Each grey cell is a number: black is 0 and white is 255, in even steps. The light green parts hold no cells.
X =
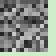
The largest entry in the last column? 174
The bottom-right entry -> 161
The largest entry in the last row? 214
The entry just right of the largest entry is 105
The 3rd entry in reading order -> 105
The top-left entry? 105
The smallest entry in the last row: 35
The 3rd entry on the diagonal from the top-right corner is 105
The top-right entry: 90
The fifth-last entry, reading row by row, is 149
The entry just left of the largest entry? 49
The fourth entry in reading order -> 90
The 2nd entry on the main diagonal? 49
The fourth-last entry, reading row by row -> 135
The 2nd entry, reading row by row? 78
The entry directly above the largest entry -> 78

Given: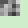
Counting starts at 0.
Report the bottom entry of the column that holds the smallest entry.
60
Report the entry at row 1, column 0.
109
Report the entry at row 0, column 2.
149
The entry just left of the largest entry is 123
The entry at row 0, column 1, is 85
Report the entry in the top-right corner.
209

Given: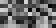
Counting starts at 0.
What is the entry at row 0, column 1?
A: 167
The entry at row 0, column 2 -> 61
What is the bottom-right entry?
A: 23
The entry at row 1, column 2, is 183
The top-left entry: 183
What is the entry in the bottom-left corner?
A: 126
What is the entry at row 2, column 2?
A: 100
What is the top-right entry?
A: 114
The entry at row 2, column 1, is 199
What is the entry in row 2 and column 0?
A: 212

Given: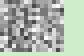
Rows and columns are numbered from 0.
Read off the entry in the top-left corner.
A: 205
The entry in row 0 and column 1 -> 136
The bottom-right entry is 178
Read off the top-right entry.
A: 233
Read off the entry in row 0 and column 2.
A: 88
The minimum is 58
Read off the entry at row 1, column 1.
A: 191
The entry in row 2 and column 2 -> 136
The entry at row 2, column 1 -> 233
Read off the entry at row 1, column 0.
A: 191
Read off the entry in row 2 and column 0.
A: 221
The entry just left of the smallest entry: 149
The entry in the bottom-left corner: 104
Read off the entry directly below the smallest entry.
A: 164
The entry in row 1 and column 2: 164

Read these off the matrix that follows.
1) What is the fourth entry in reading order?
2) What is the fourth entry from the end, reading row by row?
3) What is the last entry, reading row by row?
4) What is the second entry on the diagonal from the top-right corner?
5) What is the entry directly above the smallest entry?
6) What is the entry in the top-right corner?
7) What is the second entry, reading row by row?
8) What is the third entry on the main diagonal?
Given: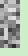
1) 197
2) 182
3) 123
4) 169
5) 182
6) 93
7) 138
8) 225

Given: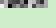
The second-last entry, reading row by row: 142
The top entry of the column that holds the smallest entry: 88
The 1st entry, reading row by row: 130
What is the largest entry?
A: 243
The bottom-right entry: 170
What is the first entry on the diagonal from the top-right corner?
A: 170
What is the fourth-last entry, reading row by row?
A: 73

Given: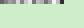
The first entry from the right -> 48
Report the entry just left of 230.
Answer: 200
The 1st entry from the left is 103
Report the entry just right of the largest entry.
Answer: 188
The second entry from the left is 131

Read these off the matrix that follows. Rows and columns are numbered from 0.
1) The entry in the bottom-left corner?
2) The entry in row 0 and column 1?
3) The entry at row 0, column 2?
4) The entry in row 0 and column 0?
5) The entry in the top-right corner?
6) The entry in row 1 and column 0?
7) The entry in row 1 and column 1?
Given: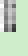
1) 237
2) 137
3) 199
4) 225
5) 183
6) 253
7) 122

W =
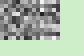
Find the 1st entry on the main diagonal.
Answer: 127
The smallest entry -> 33
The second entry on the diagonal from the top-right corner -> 74
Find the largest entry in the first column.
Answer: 198
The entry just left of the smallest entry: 140
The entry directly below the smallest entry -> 140
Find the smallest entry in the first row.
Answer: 48
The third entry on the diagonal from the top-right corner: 127
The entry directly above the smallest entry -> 242
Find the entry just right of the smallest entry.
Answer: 100
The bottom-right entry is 170
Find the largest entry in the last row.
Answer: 242
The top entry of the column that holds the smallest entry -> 242
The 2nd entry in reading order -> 114
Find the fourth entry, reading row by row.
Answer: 88
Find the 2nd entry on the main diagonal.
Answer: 183
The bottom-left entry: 170
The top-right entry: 127
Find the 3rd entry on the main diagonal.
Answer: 140

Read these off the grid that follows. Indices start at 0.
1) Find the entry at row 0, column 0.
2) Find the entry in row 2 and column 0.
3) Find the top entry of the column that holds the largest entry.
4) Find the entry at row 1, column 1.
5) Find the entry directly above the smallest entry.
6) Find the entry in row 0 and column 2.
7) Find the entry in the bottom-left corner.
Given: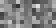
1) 180
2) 180
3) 80
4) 154
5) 194
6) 110
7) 80

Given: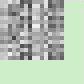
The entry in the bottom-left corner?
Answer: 198
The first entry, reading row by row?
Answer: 198
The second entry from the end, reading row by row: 139
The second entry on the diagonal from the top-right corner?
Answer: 139
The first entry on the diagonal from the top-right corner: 113
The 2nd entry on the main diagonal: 210
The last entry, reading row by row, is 99
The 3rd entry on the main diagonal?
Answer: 127
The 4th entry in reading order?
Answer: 183
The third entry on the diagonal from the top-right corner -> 127
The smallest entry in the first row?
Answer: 84
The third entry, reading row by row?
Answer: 225

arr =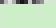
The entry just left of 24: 62
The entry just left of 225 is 186
